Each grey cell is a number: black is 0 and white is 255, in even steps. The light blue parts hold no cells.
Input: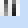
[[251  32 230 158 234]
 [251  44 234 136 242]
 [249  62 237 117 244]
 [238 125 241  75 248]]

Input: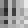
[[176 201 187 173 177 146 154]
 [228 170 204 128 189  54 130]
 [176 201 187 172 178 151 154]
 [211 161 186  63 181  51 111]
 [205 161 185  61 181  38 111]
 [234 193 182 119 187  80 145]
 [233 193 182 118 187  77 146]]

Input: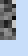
[[120  99 115  96]
 [ 77 137 138  74]
 [ 43 115 148 124]
 [195  68  35  80]
 [196  55  28  77]
 [  8 116 142 121]
 [108 128 120  96]
 [139  65  60 113]
 [ 36  80  95 144]
 [210  64  36  84]]

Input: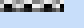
[[ 20 116  72  30  20  73 117 118  20  31  75 109  67  20  27 109]
 [  1 241 191   7   2 195 238 240   0   7 201 225 179   0   5 218]
 [236 128 170 224 236 170 127 126 236 224 168 135 175 236 228 135]]

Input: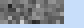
[[ 89 145  96  82 103 108  53  40  87 118 205  89 125  87 144 137]
 [ 87  96  95  92 109 132 150 140 120  81 138  95  82 165 104 121]
 [159 120 115 102  84 128 117 147  86 106  78 102 101  95 101 118]
 [100  91 113 130 118 135 135 122  66 117 104 143  67  71 107  86]
 [105 128 114 118 104 117 171 108 122 130  82  94 111  35 114 109]
 [118 118 147 142  95 125 131  79  98 141 133 111 105 139 124 122]]

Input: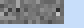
[[113 109 104  78 103 107 132 102 134  86 109 109 112  97 123 109]
 [120 122 108 114 125  91 132 124 119 110 121 104 144 144 142 145]
 [104 195 100 129 114 121 101 121 118 140 118 101 112 137  76 168]
 [108  44 137 125 128 142 111 113 119  88 124  51 125  66 148 110]
 [103 121 127 114 128 116 108 123 113 104 111 165 119 128 109  83]
 [109 138 103 101 102 110 149 122 127 136 111 165 114 108 122 143]]

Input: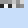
[[142 129 223  46 250  39]
 [213 149 197 157 148 149]]

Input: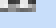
[[142 116 107 102 117 143 142 102 107]
 [155 185 232 240 185 155 153 240 231]
 [ 55  70 230 230  69  59  56 231 229]]

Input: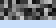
[[128 183 122 105  30  64 103  72 201 105  46 113 179  53]
 [ 44  21 168  25 112  79  46  35 131 169 105 120  22 140]
 [ 12 107 194  40  24 105  17  35  66 100 148  72  38  78]
 [ 97  20  59  81 141 167 164 120 103 118 139  42 180  98]
 [ 85 189 170 130  41  19 187  58  56  11 162  36 153  41]]
